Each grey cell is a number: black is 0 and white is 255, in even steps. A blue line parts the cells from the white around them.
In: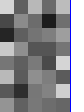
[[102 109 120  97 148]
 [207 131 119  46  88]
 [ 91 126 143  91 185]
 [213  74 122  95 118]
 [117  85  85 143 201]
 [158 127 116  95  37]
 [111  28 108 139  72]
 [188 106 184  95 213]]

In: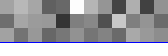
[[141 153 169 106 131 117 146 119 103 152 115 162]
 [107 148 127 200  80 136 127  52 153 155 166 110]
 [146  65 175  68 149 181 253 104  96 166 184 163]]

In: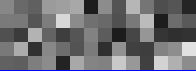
[[140 176 211  64 152 201 129 132 168  35 140 126  94  97]
 [225 142 131  62  64 145  47 123  83 109 136  48 172 121]
 [ 50  47  53 150  70  28  92 130  85  62  99 179  59  80]
 [ 89 109  29 187 121  80 105 112 139 216 125  85 121 122]
 [ 36  85  78 117 182  83 140  28 168 159 155  96 105 135]]

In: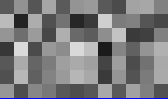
[[ 81 127 162  89 169  87  77  88 120 135  77 151]
 [170 123  83 149  58 168 182 154 131  96 183  80]
 [169 114  76 158  68 160 170 159 124 101 171  88]
 [177 148  97 133  27 193 217 140 152  75 218  55]
 [128  64  58 195 142  92 105 175  71 155 110 149]
 [ 71  85 129 124 207  58  38 115  80 173  35 187]
 [129 167 163  75  89 154 148  90 166  85 146  89]]

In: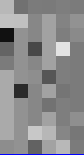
[[123 184 162  98 146 141]
 [119 134 183 200 146 170]
 [143 126 162 135 146 170]
 [123 126 114 135 146 170]
 [123 117 162 135  42 170]
 [123 126  86 142 146 170]
 [123 126 162 135 146 123]
 [123 227 162  72 146 100]
 [138 126 162 135 146  17]
 [146 131 162 135 192 193]
 [123 126 122 123 113 184]]

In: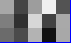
[[168  17 179  75 107]
 [169  66 215  48 126]
 [ 83 240 157  69 167]]
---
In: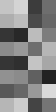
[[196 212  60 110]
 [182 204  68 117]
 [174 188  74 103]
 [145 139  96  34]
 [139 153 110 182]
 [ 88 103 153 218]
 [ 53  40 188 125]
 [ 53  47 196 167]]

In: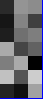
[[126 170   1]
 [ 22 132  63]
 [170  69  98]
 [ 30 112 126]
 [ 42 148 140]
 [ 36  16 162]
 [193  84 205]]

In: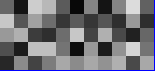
[[153 176  60  46 109 199  67 176  73  33 103]
 [ 39 139  67 124 168 139 168 146 176  73 168]
 [199  85 161 109  54  91  54  85  46 153  46]
 [ 79  27 191 191 116  14 153  27 146 212 116]
 [103  20 205 184  91   8 132  20 132 220  97]]

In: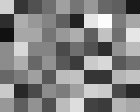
[[202  40  74 140 124 160 209 202  74  40]
 [209  53  81 111 160 117 152 103  95  25]
 [140 174 103 146  88  59 202 216  88 111]
 [140 216 132 132  74 111  81  46 146 188]
 [152  95 146  81 188 222  66  59 181 167]
 [ 46 174 152 132  95  33 230 252 124 167]
 [103 124 160  88 188 194  53  53 181 194]
 [ 17 167 167 117 152 174  95 194 111 230]]

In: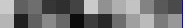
[[181  32  96 137 103  12  61  40 110 160 187 123 152]
 [203  96 110  54  47  67 203 145 175 195 131  89  74]]

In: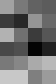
[[ 72  79   4  32]
 [178 113  59  86]
 [162 121  98  92]
 [200 200 127 155]
 [ 59  40 149 105]
 [121 135 170 185]]

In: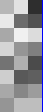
[[183 226  46]
 [115 176  75]
 [233 108  81]
 [206  89  95]
 [213 149 127]
 [168 135 156]
 [149 190 190]
 [168 240 220]]
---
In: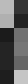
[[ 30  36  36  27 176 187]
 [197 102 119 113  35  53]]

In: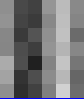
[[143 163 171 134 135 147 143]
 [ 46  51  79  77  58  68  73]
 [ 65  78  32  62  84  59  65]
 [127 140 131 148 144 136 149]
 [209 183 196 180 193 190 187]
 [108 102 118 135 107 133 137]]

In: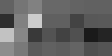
[[141 194  46  98]
 [121 135 129 117]
 [ 90  57 204 129]
 [ 97  83  96 104]
 [ 93  66  96 104]
 [100  80  67  99]
 [ 79  26  88  97]
 [ 84  36  89  97]]

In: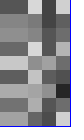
[[162 114 171  94 200 104 143 133  85]
 [162 114 171  94 200 104 143 133  85]
 [101 174 164 195 143 216 133 122 216]
 [ 76  85 144  93 161  85  85  68  68]
 [208 109  38  80 109 180 109  95 208]]

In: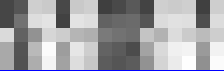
[[169 169 218  70  70]
 [ 82  83  98 114  85]
 [173 185 146 221 207]
 [244 251 214 227 202]
 [162 157 205  66  72]
 [221 230 181 227 201]
 [198 206 175 222 207]
 [ 92  99 122  98  63]
 [ 85  91 114 104  73]
 [ 92  76 109 107  89]
 [146 163 196  85  67]
 [212 217 178 219 207]
 [235 240 220 225 203]
 [254 243 203 223 207]
 [144 154 187  78  64]
 [251 242 206 220 206]]

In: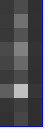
[[ 50  53  95  58  68  74  56  59  57]
 [ 70  64 192  75 105 128  83 113  76]
 [ 47  47  54  48  49  51  48  49  48]]

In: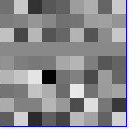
[[ 94 171 116 180 146 137 193 125 112]
 [210 129 121 196 126 137  70 130 200]
 [ 42 129 194 228 120 137 183 150  50]
 [ 95 181 173   3 123 137  84 135  87]
 [ 67 152 107 114 167 137 102 113  97]
 [185  76 232 129 181 137 179 116 157]
 [162 222 114  74 126 137  84 157 174]
 [ 98 119 155 156  86 137 140 160 101]
 [209  56 165 102  99 137 200 148 201]]
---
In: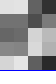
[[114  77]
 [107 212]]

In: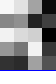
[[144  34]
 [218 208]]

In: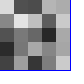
[[227 191]
 [121 103]]

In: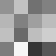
[[129 159]
 [106 190]]

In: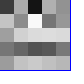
[[140 249]
 [209 219]]

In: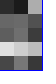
[[106  81]
 [111  60]]

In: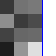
[[ 59  75]
 [103 106]]

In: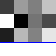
[[  2 116]
 [184 130]]
